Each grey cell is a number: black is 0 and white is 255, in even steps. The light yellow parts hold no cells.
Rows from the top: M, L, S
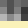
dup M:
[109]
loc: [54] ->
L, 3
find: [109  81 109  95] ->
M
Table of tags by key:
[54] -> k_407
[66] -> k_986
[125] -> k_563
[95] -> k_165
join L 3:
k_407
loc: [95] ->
M, 3

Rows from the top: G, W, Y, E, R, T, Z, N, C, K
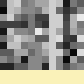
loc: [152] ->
Y, 0
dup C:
[136]
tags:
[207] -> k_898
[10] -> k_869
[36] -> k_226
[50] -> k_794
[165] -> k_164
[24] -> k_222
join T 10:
k_794

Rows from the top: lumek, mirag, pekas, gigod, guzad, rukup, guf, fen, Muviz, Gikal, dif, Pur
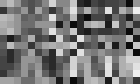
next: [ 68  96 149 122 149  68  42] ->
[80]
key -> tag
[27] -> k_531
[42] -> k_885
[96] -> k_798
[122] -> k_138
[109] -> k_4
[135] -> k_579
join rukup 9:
k_798

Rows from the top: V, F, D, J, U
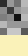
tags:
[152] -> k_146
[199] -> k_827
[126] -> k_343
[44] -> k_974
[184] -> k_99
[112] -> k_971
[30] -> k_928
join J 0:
k_99
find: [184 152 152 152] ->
J
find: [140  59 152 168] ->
F
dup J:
[152]
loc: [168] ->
F, 3

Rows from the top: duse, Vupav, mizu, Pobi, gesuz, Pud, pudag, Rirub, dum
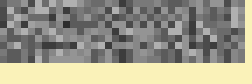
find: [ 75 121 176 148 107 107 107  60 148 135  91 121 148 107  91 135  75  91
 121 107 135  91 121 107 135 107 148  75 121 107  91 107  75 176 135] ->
mizu
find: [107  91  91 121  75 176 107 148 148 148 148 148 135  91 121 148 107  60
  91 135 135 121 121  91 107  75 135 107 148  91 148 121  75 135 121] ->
dum
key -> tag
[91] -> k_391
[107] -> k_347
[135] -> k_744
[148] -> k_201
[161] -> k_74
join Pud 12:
k_201
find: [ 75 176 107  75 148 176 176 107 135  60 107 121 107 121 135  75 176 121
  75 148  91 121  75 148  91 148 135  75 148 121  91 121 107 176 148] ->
Vupav
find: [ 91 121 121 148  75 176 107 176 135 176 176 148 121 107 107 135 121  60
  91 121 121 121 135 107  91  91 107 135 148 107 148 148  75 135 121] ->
duse
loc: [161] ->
Pobi, 4

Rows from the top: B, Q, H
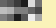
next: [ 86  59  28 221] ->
[114]
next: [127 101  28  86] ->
[236]
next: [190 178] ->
[127]
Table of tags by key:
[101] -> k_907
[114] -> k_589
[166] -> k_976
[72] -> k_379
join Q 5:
k_379
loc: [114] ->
B, 5

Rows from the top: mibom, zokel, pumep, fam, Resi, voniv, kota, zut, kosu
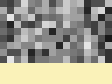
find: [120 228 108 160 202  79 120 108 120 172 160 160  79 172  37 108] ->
pumep
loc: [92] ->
fam, 0
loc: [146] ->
zut, 0
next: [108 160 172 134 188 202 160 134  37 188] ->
[214]
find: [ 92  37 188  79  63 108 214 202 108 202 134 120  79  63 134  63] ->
fam

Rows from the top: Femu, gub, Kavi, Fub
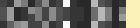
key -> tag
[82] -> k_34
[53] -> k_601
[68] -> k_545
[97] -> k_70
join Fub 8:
k_545
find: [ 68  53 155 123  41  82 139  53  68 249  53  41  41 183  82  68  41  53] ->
Femu
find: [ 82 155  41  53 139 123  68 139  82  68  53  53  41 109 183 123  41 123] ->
gub
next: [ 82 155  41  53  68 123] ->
[68]

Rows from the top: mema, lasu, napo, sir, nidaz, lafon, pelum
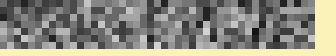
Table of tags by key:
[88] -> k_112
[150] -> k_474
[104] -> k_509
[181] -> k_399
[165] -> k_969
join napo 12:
k_969
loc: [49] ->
sir, 43
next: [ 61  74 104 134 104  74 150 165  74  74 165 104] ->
[104]
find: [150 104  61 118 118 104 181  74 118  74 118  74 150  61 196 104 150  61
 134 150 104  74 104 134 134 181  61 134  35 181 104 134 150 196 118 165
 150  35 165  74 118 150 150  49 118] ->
sir
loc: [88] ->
lasu, 26

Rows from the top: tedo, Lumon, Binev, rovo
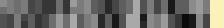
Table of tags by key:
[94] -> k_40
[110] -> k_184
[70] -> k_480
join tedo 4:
k_480
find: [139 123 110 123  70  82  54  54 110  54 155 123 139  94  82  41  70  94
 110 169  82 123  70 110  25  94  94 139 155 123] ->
tedo
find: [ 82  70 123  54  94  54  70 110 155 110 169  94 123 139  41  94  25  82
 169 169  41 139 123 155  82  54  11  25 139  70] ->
rovo
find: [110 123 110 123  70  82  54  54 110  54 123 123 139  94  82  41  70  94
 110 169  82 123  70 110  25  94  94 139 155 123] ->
Lumon
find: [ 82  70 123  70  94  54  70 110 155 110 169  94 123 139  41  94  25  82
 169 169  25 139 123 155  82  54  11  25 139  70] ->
Binev

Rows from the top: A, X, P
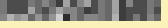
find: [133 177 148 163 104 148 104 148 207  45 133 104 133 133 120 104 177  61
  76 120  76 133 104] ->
P
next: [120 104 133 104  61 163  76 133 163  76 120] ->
[104]
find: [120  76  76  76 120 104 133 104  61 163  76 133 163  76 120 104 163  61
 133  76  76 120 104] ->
A

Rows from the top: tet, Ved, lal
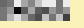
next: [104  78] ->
[196]
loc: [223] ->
lal, 2
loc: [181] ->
lal, 1
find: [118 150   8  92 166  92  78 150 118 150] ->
Ved
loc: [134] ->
tet, 4

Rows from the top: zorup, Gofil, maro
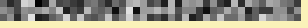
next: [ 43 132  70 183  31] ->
[58]
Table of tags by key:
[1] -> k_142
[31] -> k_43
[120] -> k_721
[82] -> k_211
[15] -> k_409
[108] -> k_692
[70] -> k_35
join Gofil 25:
k_211

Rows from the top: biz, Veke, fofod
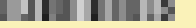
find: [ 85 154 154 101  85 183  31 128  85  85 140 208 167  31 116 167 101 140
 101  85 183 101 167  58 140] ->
fofod
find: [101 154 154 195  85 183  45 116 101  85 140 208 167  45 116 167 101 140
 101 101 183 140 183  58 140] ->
biz

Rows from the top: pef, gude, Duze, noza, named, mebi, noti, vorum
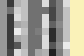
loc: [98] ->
noza, 7
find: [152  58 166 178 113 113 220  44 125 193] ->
mebi
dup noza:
[113]

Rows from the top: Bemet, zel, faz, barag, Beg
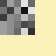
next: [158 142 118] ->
[73]
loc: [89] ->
barag, 4
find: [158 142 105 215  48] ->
Beg

